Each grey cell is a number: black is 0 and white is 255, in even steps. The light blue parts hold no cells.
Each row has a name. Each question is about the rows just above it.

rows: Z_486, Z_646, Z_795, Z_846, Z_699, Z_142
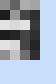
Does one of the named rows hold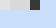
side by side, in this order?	no
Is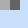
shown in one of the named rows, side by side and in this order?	no
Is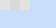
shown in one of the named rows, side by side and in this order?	yes

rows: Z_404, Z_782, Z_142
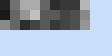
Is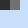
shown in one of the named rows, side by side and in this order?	no
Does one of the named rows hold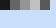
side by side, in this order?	yes
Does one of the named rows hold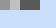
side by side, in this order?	yes
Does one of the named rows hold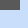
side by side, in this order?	yes
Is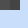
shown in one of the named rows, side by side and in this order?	no
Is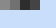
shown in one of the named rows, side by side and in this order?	no

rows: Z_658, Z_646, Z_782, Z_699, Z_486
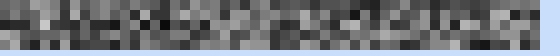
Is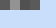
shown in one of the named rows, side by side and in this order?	no
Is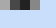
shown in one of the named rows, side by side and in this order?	yes
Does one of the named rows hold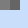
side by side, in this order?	yes
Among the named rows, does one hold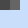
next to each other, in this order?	yes

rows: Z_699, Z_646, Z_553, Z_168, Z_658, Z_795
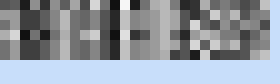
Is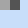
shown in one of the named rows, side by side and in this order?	yes
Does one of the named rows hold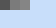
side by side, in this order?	yes
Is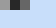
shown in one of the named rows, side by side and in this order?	no
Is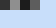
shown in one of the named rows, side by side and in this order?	no

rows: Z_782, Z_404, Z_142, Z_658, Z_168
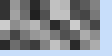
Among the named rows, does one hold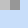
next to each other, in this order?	yes
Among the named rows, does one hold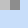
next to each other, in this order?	no
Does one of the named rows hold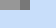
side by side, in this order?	no
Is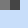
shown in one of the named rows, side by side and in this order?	yes
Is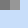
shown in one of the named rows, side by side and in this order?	yes
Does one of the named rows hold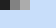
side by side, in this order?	no

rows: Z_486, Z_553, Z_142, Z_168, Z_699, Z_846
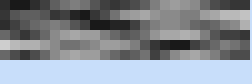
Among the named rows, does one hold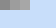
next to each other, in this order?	yes
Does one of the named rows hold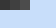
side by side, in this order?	yes
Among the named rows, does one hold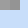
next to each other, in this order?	yes
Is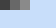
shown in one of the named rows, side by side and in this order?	no
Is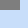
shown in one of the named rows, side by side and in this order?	yes

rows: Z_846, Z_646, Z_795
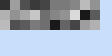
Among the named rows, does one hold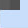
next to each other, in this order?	no
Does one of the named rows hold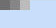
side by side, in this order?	no
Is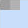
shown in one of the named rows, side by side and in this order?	yes
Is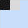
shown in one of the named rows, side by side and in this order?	no
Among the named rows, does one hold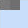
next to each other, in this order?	yes
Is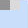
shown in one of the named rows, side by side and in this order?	yes
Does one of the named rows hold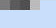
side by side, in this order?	no

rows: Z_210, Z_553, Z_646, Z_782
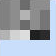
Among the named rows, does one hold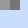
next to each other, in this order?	no
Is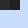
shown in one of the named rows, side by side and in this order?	no
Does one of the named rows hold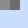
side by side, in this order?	yes
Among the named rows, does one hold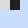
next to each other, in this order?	yes
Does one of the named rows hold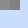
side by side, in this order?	no
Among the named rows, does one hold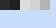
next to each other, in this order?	no

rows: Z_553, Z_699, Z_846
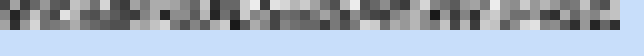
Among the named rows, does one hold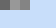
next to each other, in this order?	yes
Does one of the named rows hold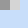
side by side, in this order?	yes
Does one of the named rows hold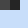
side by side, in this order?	no

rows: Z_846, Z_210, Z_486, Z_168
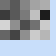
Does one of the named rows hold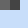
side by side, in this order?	yes
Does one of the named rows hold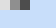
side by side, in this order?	no
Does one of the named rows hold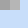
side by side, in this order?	no
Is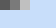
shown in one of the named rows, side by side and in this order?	yes
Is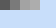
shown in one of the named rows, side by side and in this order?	no
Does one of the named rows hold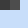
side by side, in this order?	no
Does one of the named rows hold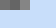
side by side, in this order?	no

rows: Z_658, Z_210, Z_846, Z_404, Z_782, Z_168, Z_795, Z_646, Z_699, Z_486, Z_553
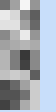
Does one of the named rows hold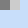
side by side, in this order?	no
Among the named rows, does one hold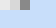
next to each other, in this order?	yes
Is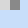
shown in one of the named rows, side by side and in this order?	yes
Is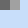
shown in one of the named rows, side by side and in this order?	yes
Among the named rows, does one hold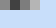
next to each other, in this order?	no
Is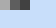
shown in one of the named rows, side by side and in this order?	no
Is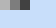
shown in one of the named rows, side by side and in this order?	yes

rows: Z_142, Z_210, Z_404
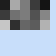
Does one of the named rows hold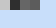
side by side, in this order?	yes
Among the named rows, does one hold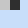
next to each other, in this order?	yes
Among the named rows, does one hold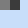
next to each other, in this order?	yes
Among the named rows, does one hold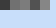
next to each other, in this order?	yes
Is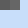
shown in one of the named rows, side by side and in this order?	no

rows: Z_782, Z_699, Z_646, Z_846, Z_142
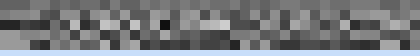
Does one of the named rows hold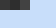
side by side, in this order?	no
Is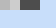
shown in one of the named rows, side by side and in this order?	yes
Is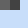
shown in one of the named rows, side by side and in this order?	no
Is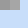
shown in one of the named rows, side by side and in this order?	no
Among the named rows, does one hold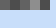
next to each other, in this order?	no

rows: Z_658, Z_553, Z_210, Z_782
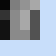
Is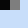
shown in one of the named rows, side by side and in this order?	yes
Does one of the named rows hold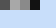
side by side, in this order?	no
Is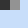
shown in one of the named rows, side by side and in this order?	no
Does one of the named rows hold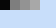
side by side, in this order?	yes
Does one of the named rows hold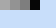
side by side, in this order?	no
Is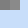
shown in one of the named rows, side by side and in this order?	no

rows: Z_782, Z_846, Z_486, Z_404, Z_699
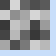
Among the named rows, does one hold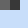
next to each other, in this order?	yes
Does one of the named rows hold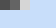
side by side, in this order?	no
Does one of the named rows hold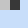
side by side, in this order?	no
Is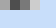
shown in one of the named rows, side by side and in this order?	yes
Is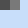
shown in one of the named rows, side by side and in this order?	yes
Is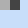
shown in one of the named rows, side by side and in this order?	yes
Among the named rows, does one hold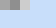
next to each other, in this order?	no

